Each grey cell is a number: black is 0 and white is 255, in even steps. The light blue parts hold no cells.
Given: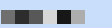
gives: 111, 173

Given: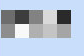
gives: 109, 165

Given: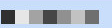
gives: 48, 111

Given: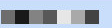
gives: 109, 67

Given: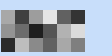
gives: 168, 127

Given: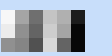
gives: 247, 7
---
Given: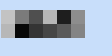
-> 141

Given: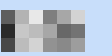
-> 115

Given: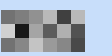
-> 82

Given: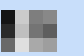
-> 94

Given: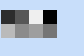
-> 2

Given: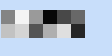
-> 104

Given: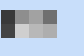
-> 112

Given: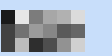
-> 102
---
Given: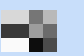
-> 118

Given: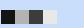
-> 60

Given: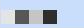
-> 197

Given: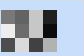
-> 199

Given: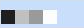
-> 154

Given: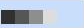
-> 142

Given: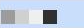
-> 239

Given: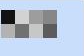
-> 157
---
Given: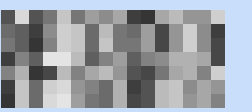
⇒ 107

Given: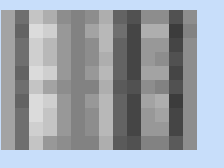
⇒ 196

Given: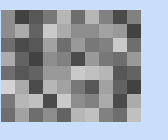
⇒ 110

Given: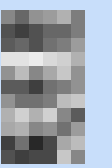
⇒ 72

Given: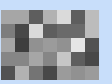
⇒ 116

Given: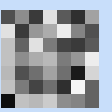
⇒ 184

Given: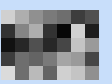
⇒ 186

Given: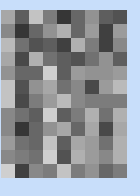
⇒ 136
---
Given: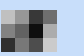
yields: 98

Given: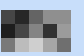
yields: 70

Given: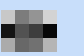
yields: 82

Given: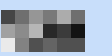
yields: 139

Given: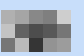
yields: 98

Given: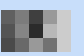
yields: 133
